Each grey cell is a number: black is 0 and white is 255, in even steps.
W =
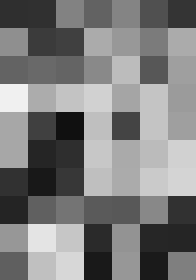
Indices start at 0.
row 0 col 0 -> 47
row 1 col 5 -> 123
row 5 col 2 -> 46
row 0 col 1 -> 48
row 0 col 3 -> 98
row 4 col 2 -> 16
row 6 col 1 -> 24
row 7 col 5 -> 136
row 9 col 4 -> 151
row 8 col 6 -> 37
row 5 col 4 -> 170
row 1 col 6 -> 171
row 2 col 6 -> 159
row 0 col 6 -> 52
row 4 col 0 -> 167
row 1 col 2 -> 64
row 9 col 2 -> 215
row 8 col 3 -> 42
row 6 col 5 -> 202
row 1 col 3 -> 171

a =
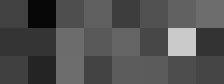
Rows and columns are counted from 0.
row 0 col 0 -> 65
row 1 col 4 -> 100
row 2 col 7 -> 69
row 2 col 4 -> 92
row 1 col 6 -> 202
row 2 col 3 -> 67
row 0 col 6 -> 97

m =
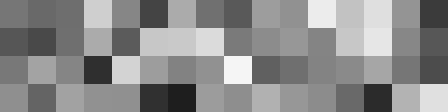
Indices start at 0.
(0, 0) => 118
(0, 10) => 145
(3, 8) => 142
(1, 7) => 219
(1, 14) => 135
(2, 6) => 130
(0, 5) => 68
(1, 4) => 91
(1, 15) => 87
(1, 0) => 86
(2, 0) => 120
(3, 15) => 224
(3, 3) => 145
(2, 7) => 145
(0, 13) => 223
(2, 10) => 111
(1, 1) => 73
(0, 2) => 110

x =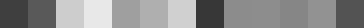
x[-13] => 63
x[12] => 83
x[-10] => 232

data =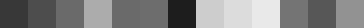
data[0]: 56
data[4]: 106
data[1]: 77

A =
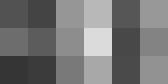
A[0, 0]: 82
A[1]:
[109, 92, 141, 219, 72, 131]
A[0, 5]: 152
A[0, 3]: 184
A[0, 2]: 150

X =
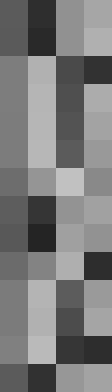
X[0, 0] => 91
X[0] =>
[91, 46, 145, 166]
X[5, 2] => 91
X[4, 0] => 124
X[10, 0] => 123
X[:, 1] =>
[46, 41, 177, 181, 182, 183, 149, 53, 36, 131, 180, 177, 186, 49]
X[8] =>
[88, 36, 160, 146]
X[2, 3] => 50
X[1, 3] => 176
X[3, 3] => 172
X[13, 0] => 91
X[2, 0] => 125
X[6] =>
[109, 149, 193, 137]
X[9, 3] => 45

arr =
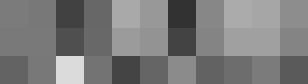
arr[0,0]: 123
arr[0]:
[123, 120, 65, 103, 169, 152, 50, 135, 171, 166, 141]
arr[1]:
[121, 121, 79, 104, 155, 147, 67, 132, 160, 160, 132]
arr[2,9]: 123
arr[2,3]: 115
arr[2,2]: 219
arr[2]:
[99, 120, 219, 115, 68, 101, 139, 98, 109, 123, 90]

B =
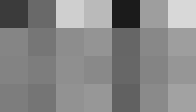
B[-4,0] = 59
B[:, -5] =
[207, 141, 143, 146]
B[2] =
[131, 125, 143, 137, 103, 132, 150]
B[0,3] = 186
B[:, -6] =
[105, 118, 125, 117]
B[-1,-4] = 151
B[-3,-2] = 136

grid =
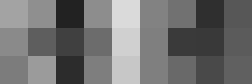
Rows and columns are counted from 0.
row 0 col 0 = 163
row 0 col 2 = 34
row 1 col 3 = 108
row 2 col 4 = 199
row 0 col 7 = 47
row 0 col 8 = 87
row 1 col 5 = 127

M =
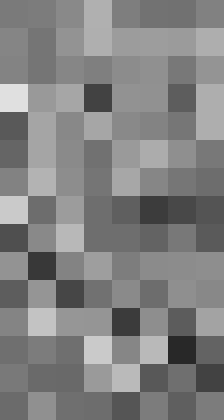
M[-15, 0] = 122
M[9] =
[147, 56, 131, 158, 125, 139, 140, 142]
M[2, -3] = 144
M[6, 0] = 130
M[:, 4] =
[126, 156, 140, 146, 137, 154, 167, 95, 110, 125, 138, 59, 134, 186, 85]
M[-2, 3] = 154
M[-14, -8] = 133
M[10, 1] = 149
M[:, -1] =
[129, 174, 148, 174, 174, 120, 109, 84, 90, 142, 136, 163, 99, 66, 124]
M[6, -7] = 179
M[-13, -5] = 127
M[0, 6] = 113
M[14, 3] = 109
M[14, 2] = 111
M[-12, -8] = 224
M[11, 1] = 195
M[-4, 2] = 150
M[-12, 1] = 153
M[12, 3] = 202
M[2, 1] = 117
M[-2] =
[121, 106, 105, 154, 186, 88, 111, 66]
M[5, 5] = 172
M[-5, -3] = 109
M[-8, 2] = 156
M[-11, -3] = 131
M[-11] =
[89, 165, 136, 166, 137, 131, 118, 174]
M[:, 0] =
[122, 133, 131, 224, 89, 101, 130, 202, 79, 147, 93, 132, 111, 121, 107]
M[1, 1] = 117
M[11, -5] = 149
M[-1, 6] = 95
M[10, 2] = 70
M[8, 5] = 99
